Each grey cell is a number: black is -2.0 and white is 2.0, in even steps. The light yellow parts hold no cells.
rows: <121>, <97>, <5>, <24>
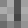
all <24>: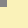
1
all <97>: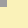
1

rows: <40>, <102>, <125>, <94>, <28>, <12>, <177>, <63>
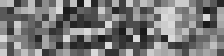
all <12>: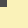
13 16
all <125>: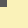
0 1 2 8 22

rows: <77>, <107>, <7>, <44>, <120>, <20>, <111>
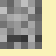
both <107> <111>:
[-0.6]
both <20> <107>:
[0.8]
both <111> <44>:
[0.4]
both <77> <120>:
[0.4]
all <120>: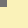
1 5
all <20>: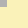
0 4
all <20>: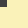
1 2 5

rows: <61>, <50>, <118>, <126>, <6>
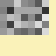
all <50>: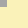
2 3 4 5
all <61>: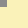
0 1 3
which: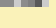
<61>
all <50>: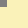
0

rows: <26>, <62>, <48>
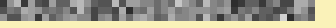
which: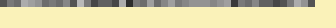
<62>
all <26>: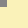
20 21 23 27 30 39 44
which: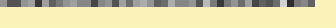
<48>

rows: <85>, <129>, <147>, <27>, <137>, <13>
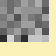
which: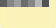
<137>
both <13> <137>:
[0.9]
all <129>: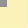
0 3 4 5

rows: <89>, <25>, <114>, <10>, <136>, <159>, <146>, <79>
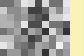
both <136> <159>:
[0.2]
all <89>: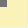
0 1 7 8
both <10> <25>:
[1.4]
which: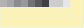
<114>
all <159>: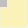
0 1 6 8

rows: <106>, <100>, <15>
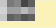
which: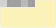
<100>
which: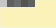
<15>
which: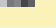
<106>

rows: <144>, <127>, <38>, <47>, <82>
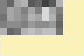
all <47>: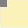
0 3
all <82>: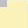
4 6 7
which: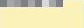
<127>
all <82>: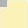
0 3 5
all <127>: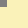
0 3 5 8
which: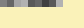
<144>
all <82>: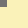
2 8

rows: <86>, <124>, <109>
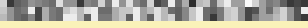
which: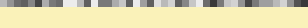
<109>
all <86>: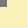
6 13 15 38
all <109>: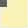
3 12 18 21 25
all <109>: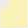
9 10 13 19 28
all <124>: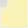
10 12 22
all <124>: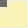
2 8 14 15 24 29 38

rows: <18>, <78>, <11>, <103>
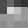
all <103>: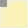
1
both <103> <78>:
[0.4]
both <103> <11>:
[0.4]
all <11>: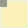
0 1 3
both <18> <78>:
[-0.8]
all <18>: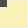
0
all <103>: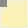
0 2 3

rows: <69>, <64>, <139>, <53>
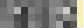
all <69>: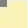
1 7 8 10
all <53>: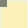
0 1 7
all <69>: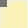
3 5

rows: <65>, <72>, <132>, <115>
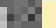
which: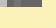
<115>
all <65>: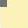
2 3 5
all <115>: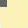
1 3 4 5

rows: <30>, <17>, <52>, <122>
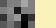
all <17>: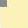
1
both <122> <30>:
[-0.6]
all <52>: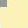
2
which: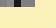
<17>
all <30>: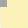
3
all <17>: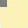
0 3 4

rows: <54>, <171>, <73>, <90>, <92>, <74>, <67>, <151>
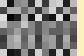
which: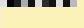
<73>
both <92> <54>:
[0.1]
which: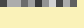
<171>
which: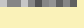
<90>
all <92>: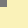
1 9
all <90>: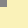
1 2 4 6 9
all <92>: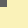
0 7 8

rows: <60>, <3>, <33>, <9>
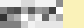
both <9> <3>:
[0.0]
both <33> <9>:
[1.8]
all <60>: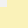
0 1 2 5 6 7
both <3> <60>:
[0.2]
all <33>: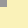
1
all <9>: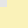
5 6 7 8
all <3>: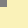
0

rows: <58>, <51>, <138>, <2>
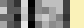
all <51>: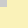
0 3
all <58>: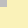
6 7 8
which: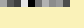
<2>

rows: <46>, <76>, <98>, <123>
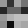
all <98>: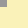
0
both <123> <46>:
[0.6]
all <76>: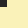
0 3

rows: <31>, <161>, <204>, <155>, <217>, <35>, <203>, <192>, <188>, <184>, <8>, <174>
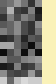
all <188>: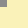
0 4
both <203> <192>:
[-1.8]
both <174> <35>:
[-0.4]
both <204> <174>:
[-0.4]
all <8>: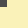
1 3 5

